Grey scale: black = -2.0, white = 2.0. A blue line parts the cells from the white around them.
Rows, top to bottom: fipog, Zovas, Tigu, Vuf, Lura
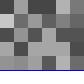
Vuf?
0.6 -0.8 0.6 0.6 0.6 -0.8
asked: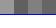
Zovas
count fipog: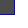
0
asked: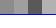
Lura
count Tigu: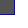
3
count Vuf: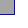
4

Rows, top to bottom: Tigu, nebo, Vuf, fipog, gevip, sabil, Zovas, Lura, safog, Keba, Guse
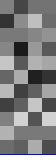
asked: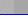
gevip
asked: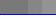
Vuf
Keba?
0.8 -0.1 -0.1 -0.1
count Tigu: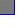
0
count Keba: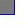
3
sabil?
-0.4 0.7 -1.5 -1.2
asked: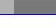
Keba

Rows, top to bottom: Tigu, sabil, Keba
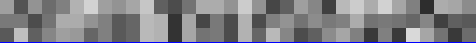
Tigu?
0.5 -0.7 0.3 -0.3 0.0 0.8 1.3 0.5 0.3 0.6 1.1 -0.5 -0.8 -0.2 0.7 0.7 0.3
 1.2 0.3 -0.9 -0.5 0.5 0.1 -1.0 0.9 1.2 0.7 1.3 0.6 0.0 -1.3 0.7 0.6 0.2
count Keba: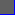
2
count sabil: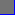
4
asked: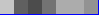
Tigu

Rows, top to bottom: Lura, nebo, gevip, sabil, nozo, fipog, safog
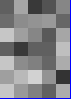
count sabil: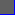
3
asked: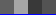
Lura
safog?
1.1 0.4 0.0 -0.5 0.7

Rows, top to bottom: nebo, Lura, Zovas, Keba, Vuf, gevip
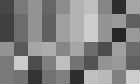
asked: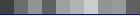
Lura
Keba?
0.3 -0.6 0.6 0.7 0.1 0.6 -0.3 -0.8 0.5 -0.3
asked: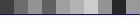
Zovas
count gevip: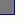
1

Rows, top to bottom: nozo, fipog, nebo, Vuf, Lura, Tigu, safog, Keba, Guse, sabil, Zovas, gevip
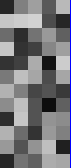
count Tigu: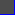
1
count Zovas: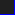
1
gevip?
-1.4 -0.2 -0.5 0.7 0.6
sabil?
0.8 -0.3 -1.2 0.4 0.0

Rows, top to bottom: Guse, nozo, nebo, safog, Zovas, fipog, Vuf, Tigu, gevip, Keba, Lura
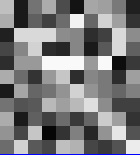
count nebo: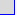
4
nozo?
0.7 -1.6 -0.5 -1.0 -0.3 1.8 -0.4 1.3 0.5 -1.2
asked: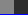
nebo
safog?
-0.9 0.1 1.3 -1.3 -1.4 0.1 -1.6 -0.6 1.4 -0.5
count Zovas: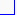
4
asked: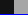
Guse
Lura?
-0.3 1.3 -0.6 -0.9 1.0 0.8 -0.9 -1.1 -0.7 1.7

